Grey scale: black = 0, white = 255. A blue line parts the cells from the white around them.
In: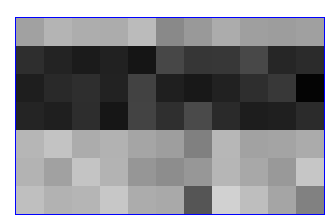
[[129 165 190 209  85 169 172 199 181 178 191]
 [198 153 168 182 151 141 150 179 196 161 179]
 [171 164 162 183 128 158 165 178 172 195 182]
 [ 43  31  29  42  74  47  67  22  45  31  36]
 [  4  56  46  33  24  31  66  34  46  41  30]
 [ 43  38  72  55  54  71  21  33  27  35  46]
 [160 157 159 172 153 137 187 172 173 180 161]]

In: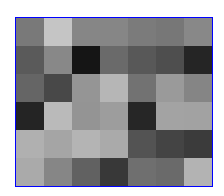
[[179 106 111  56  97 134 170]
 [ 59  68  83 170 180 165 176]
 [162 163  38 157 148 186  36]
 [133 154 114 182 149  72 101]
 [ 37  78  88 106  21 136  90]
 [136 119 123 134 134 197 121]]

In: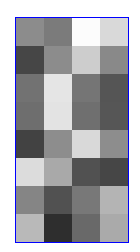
[[170 105  46 185]
 [180 120  81 133]
 [ 70  81 169 220]
 [141 217 141  66]
 [ 86 111 227 110]
 [ 85 117 229 114]
 [137 205 140  70]
 [217 252 123 140]]

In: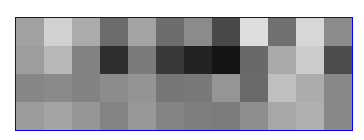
[[136 176 167 142 124 126 131 151 131 150 164 155]
 [136 172 191 106 149 121 118 148 140 130 138 134]
 [ 76 204 169 105  20  35  57 123  46 130 183 157]
 [139 215 112 222  73 139 109 163 108 171 209 161]]

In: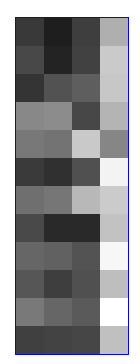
[[192  70  67  64]
 [255  90 102 121]
 [190  80  62  86]
 [247  83  97 102]
 [194  41  41  73]
 [203 184 118 111]
 [243  80  48  58]
 [134 201 115 120]
 [180  71 140 136]
 [199  94  82  52]
 [202  65  35  72]
 [175  62  30  57]]

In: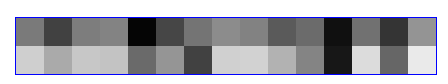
[[234 102 220  23 132 178 210 208  65 149 106 195 199 170 207]
 [148  52 113  16 107  90 130 140 116  70   5 131 125  65 122]]

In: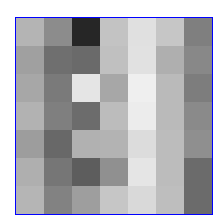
[[107 190 217 198 158 130 181]
 [107 188 229 144  93 118 175]
 [143 188 220 179 177 104 157]
 [138 186 236 188 108 127 178]
 [125 186 239 167 229 122 167]
 [136 175 225 192 106 111 160]
 [127 198 224 195  38 140 180]]
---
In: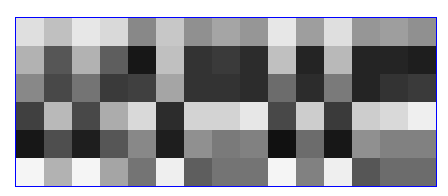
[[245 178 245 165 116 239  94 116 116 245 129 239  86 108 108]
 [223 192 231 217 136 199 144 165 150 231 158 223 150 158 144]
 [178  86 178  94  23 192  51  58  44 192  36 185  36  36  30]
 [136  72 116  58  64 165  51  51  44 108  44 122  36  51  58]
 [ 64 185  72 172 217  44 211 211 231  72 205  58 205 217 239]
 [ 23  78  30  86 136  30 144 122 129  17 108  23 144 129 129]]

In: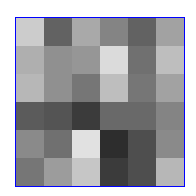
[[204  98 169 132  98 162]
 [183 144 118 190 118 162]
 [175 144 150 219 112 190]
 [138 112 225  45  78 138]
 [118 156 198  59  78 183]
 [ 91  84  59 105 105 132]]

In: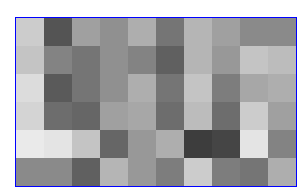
[[234 228 196 102 152 174  61  69 228 131]
 [220  90 117 144 174 117 196 125 167 174]
 [212 109 102 160 167 109 188 109 204 160]
 [204  84 160 144 174 117 181 160 138 138]
 [196 131 117 144 131  96 181 152 196 188]
 [138 138  96 181 152 125 204 125 117 174]]

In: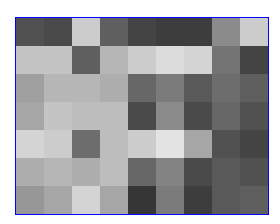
[[212 204 109 189 204 227 166  81  68]
 [196 196  95 182 204 220 212 116  68]
 [174 182 174 189 103 131  74  89  81]
 [166 196 189 189  74 139  74 103  81]
 [159 182 182 174 103 123  89 109  95]
 [151 166 212 166  54 123  61  89  95]
 [ 81  74 204  95  68  61  61 139 204]]

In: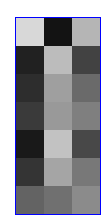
[[216  19 181]
 [ 99 112 139]
 [ 58 153 127]
 [ 52 165 120]
 [ 45 159 106]
 [ 33 188  66]
 [ 25 194  72]]

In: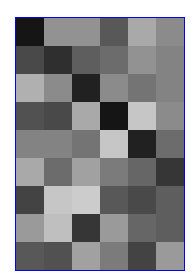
[[176 139  33 139 116 131]
 [169 108 161 123 102  54]
 [154 191  54 154 102  94]
 [131 131 116 198  33 108]
 [ 88  81 161 123  67 154]
 [ 81  73 169  21 198 139]
 [ 73  47  94 108 146 131]
 [ 67 198 204  88  73  94]
 [ 21 146 146  88 169 139]]
